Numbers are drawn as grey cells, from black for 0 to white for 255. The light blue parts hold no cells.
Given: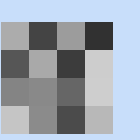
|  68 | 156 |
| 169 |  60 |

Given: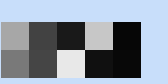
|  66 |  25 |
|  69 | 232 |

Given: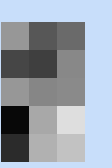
|  87 | 106 |
|  63 | 136 |

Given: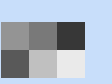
| 121 |  55 |
| 192 | 234 |

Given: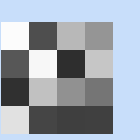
|  78 | 184 |
| 247 |  46 |

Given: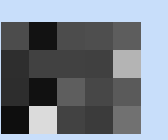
| 18 | 76 |
| 65 | 65 |
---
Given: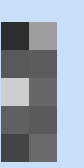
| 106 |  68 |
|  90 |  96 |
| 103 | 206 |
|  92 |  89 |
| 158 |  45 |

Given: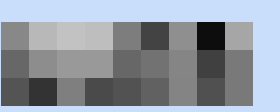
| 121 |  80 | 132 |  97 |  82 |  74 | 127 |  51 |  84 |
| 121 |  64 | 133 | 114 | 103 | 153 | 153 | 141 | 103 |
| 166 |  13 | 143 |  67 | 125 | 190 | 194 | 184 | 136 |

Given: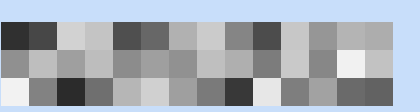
|  98 | 106 | 162 | 126 | 231 |  56 | 122 | 159 | 208 | 182 | 111 |  43 | 130 | 242 |
| 194 | 241 | 135 | 201 | 124 | 175 | 191 | 145 | 159 | 140 | 189 | 159 | 190 | 144 |
| 173 | 180 | 150 | 199 |  76 | 133 | 203 | 177 | 103 |  79 | 196 | 210 |  71 |  48 |

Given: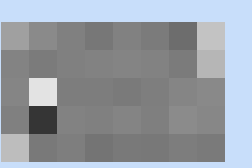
| 122 | 125 | 120 | 121 | 116 | 126 | 121 | 189 |
| 135 | 139 | 127 | 132 | 128 | 130 |  53 | 128 |
| 137 | 133 | 126 | 122 | 125 | 125 | 227 | 133 |
| 182 | 123 | 130 | 132 | 130 | 128 | 123 | 131 |
| 195 | 109 | 123 | 129 | 119 | 128 | 138 | 160 |

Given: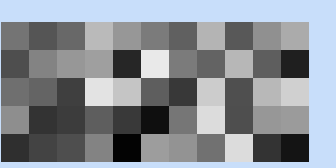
|  20 |  51 | 220 | 113 | 147 | 157 |   3 | 131 |  78 |  67 |  47 |
| 155 | 151 |  78 | 220 | 118 |  15 |  57 |  94 |  60 |  51 | 142 |
| 208 | 184 |  79 | 204 |  56 |  94 | 197 | 227 |  63 | 100 | 111 |
|  31 |  94 | 183 |  99 | 123 | 233 |  38 | 159 | 151 | 131 |  78 |
| 171 | 144 |  88 | 180 |  96 | 123 | 151 | 186 | 104 |  85 | 116 |

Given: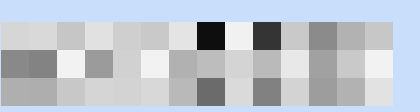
| 226 | 178 | 157 | 211 | 129 | 218 | 107 | 185 | 216 | 211 | 213 | 200 | 174 | 175 |
| 242 | 201 | 161 | 232 | 186 | 212 | 189 | 177 | 242 | 209 | 155 | 242 | 131 | 137 |
| 199 | 178 | 139 | 201 |  52 | 241 |  14 | 228 | 201 | 207 | 225 | 198 | 217 | 214 |

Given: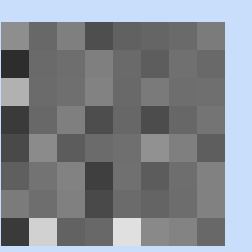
| 104 | 131 | 137 | 224 | 104 |  98 | 209 |  58 |
| 129 | 109 | 100 | 107 |  73 | 128 | 110 | 123 |
| 129 | 110 |  92 | 112 |  63 | 130 | 115 |  95 |
|  94 | 127 | 145 | 111 | 107 |  92 | 139 |  73 |
| 116 | 103 |  76 | 103 |  77 | 127 | 104 |  58 |
| 111 | 110 | 122 | 105 | 130 | 111 | 107 | 177 |
| 105 | 112 |  93 | 106 | 127 | 110 | 106 |  45 |
| 123 | 106 | 101 |  97 |  78 | 127 | 104 | 142 |

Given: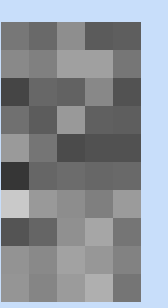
| 117 | 175 | 155 | 133 | 149 |
| 130 | 151 | 162 | 137 | 147 |
| 117 | 166 | 144 | 101 |  84 |
| 155 | 127 | 141 | 153 | 201 |
| 105 | 103 | 108 | 102 |  54 |
|  81 |  81 |  75 | 117 | 154 |
|  94 |  96 | 153 |  92 | 112 |
|  82 | 136 |  98 | 103 |  69 |
| 118 | 160 | 160 | 128 | 137 |
|  94 |  91 | 142 | 105 | 119 |

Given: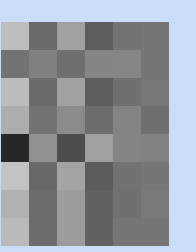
| 117 | 117 |  97 | 156 | 108 | 185 |
| 121 | 112 |  97 | 156 | 108 | 176 |
| 118 | 114 |  91 | 164 | 104 | 195 |
| 130 | 133 | 160 |  77 | 144 |  39 |
| 111 | 132 | 109 | 138 | 115 | 173 |
| 119 | 112 |  93 | 161 | 106 | 188 |
| 118 | 134 | 133 | 110 | 128 | 115 |
| 118 | 115 |  94 | 160 | 106 | 189 |
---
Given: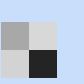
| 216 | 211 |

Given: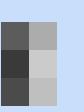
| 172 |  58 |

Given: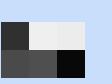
| 236 |  79 |

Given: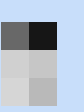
|  22 | 208 |

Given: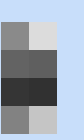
| 220 |  99 |

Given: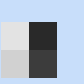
|  41 | 209 |
